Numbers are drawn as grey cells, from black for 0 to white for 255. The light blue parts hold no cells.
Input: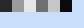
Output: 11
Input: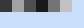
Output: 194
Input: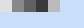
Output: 186
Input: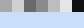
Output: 17
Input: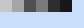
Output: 23
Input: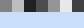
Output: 65
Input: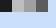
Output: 92
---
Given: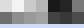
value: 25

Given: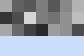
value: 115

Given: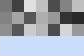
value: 153

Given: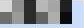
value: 184

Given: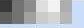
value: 222

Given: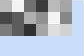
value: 145

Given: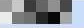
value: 100

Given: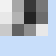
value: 179
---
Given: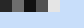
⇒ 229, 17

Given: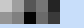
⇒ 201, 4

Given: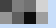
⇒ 211, 13

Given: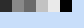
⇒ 234, 1

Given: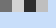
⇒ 211, 47

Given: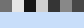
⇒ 230, 22

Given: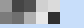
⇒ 231, 47
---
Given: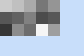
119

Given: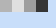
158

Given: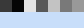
121

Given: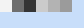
179

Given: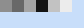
194

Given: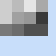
229

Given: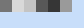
54

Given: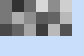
141

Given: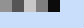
126
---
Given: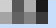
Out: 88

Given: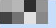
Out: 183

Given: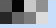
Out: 4

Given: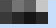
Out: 116

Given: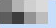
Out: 179

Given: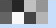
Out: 37

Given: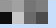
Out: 161

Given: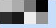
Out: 172

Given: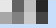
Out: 99

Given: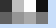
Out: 190
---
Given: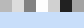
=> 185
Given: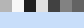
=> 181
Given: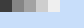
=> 60
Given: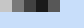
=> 198
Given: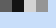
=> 94
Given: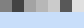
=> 128
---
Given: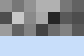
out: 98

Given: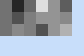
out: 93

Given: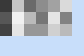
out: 218

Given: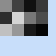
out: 56

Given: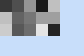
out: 192

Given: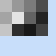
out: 76

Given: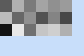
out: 155
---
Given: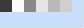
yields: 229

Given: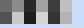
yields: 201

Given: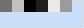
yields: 193

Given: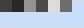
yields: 147

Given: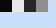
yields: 143

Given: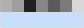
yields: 176

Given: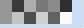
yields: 207

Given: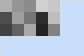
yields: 199

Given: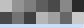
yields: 192

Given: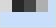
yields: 175
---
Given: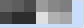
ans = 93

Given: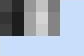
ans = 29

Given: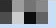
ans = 156

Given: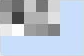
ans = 64

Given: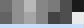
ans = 144

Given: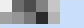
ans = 108
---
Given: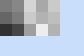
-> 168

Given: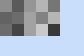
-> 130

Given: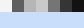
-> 117

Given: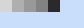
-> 153

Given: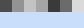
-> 147

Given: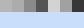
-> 161

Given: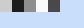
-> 142
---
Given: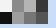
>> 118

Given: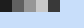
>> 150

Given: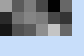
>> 91

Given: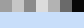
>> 139

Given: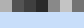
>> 63

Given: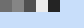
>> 80

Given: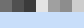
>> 59

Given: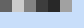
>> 131
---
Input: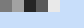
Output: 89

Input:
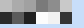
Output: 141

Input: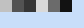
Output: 107

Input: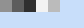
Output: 242

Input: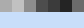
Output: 36

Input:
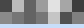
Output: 166

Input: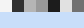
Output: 225

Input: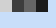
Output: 101

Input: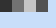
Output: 197

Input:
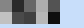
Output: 174
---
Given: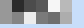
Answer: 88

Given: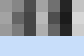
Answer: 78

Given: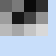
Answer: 22

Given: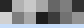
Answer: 102

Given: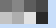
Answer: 134

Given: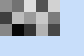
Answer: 155

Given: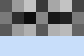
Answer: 23

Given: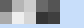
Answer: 204
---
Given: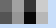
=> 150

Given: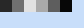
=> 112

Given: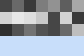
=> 82

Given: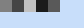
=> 69

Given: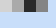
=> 170

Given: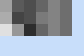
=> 151

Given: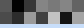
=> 44
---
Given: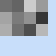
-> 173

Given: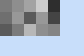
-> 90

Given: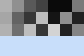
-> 177

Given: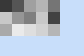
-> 169

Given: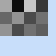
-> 147

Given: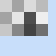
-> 199

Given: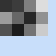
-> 81

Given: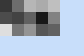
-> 222

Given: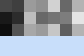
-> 14
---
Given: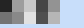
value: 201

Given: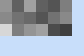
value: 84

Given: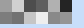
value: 95

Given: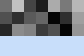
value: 5

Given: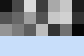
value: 199

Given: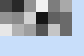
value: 21

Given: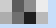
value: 92

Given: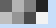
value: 179

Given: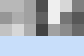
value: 239

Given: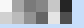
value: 134
